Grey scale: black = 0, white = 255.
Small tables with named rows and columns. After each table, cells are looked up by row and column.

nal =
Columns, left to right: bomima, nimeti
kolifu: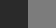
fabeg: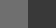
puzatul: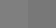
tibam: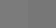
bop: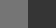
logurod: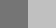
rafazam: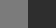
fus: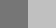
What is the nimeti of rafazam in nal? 46
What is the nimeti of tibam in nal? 119
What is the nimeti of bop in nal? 53
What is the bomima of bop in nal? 117
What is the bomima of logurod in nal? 117
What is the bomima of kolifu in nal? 42
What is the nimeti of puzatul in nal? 120
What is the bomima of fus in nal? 118
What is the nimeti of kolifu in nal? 124
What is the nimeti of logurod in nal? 192
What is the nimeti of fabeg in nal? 57
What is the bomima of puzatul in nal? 127
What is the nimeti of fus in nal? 192
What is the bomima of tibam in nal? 123
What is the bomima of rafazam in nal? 123

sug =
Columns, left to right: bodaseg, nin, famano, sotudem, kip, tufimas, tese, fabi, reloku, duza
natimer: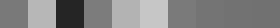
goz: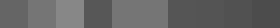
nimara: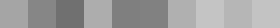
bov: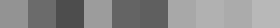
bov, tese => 168
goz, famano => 135
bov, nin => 107
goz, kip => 117
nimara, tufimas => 129
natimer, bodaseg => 121
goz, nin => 117
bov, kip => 100
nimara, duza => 195
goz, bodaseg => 101
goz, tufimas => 117
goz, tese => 85
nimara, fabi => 196
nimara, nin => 134
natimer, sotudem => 124
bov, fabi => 177
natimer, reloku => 114
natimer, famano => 37
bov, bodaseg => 147
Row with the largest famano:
goz

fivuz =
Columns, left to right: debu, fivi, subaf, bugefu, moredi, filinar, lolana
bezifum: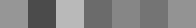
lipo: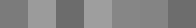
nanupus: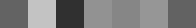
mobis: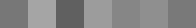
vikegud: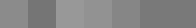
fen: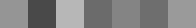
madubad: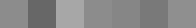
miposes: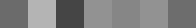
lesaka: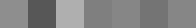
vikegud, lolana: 121
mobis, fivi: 165
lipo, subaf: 108
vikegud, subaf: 152
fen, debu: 149
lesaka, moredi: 134
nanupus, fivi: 195
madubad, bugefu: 140
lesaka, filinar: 116

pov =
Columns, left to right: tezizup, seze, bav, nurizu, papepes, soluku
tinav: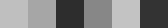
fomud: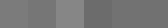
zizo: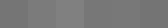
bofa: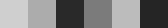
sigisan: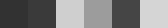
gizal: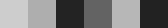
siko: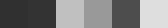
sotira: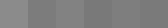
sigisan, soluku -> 213
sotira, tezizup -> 139
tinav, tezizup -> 191
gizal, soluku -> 34
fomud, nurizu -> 108
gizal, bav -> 35
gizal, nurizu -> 99
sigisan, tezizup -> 50
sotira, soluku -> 122
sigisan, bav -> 207
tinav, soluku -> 51
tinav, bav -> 45
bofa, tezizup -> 207
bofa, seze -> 172
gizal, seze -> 174
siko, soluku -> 222
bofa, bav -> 41
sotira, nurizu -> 121

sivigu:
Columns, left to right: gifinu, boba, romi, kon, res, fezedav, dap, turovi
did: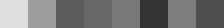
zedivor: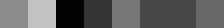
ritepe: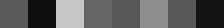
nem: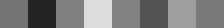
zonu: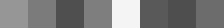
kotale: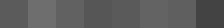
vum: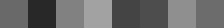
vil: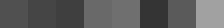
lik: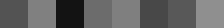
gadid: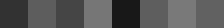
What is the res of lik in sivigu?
127
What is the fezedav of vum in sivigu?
77
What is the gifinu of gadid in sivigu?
50
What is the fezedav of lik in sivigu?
72
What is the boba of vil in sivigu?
69
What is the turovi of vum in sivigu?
108

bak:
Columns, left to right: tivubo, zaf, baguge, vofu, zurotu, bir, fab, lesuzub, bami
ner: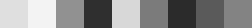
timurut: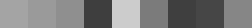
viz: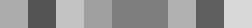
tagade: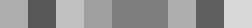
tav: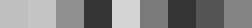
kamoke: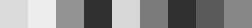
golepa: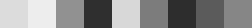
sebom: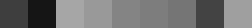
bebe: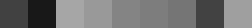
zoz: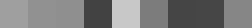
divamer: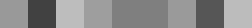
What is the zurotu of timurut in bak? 204
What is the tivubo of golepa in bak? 220
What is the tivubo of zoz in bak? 159
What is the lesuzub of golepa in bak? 91
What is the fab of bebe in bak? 117
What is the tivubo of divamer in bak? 153
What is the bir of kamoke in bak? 123
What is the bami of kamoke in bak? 135
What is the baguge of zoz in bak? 143
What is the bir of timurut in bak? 123
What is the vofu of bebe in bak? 153
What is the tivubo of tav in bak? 191
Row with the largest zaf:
ner

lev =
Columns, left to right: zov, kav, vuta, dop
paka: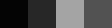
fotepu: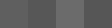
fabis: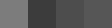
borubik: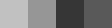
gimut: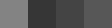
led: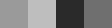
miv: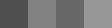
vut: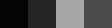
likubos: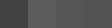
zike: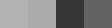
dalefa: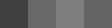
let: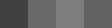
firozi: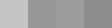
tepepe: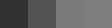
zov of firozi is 197
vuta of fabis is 77
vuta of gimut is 68
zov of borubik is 193
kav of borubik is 150
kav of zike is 171
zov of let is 65
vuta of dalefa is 125
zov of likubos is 66
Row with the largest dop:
miv

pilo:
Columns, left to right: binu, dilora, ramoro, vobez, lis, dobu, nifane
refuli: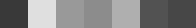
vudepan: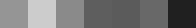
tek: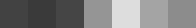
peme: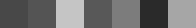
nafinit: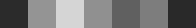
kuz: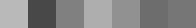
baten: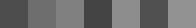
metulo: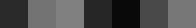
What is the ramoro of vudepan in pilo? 138
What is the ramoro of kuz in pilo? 128
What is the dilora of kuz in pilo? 72
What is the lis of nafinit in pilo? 96
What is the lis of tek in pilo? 221
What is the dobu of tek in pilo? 164
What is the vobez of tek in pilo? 149
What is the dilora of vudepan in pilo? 204
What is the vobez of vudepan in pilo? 94
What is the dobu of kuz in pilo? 109
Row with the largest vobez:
kuz

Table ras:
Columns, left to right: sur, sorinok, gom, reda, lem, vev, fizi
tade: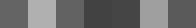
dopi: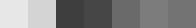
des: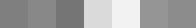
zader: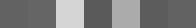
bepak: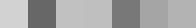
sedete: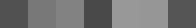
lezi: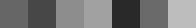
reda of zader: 90
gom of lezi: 141
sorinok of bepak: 103
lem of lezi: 41
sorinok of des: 136
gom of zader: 213
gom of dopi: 62
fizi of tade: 90
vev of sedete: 150
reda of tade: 66
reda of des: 218
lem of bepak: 120
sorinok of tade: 176
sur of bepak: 210
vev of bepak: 165
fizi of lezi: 189

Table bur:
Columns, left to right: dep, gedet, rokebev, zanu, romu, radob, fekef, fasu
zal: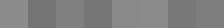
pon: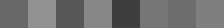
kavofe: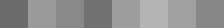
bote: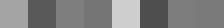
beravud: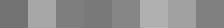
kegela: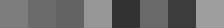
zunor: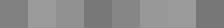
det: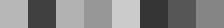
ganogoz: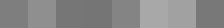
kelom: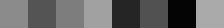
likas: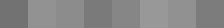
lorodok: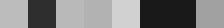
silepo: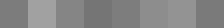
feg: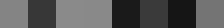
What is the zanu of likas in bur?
122
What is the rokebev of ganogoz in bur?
118
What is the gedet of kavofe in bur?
154
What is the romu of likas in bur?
134
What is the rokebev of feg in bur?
138
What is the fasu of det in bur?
133
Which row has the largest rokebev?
lorodok

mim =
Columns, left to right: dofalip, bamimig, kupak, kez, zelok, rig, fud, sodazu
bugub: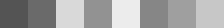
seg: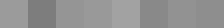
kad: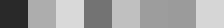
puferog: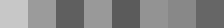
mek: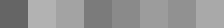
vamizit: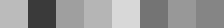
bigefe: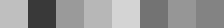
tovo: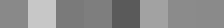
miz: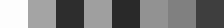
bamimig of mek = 178
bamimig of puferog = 155
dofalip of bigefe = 191
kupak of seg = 149
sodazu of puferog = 102
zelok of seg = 162
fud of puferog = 136
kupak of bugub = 217
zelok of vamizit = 216
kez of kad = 115
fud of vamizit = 152
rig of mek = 156
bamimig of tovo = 199
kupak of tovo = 122

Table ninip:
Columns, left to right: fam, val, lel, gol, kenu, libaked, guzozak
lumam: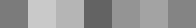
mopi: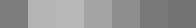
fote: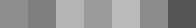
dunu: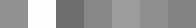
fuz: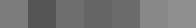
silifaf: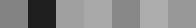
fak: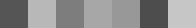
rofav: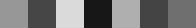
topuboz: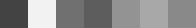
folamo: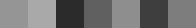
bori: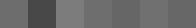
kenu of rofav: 175
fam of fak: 85
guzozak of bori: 103
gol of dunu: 135
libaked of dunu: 143
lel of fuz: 110
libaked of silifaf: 173

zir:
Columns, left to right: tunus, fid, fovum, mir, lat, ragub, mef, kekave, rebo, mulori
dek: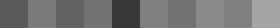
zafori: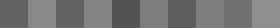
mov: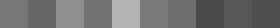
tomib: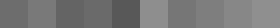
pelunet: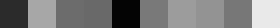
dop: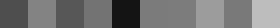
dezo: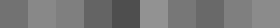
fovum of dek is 98
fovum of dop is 87
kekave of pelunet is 147
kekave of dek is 137
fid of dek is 122
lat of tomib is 88
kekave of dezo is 105
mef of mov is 110
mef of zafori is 94
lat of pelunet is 4
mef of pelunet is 156
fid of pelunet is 167
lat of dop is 20
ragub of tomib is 142
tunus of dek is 90
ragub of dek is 127
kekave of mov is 74
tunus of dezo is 114

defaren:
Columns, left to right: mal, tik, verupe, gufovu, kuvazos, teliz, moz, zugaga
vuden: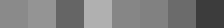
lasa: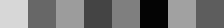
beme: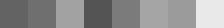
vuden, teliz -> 129
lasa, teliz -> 4
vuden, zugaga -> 60
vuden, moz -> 107
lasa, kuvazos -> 127
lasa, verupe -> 156
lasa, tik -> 103
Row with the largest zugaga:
beme

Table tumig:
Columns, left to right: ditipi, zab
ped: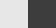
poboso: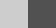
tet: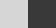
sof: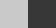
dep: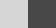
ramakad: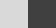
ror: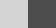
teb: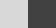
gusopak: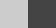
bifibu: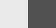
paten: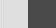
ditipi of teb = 216
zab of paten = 74
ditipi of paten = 222
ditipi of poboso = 205
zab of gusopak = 68
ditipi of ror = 212
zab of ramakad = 64
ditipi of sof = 201
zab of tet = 57
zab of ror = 77
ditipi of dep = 214
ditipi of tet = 214
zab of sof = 55
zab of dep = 72
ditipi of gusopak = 204
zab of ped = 61
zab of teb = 65
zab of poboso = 81
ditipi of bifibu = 233

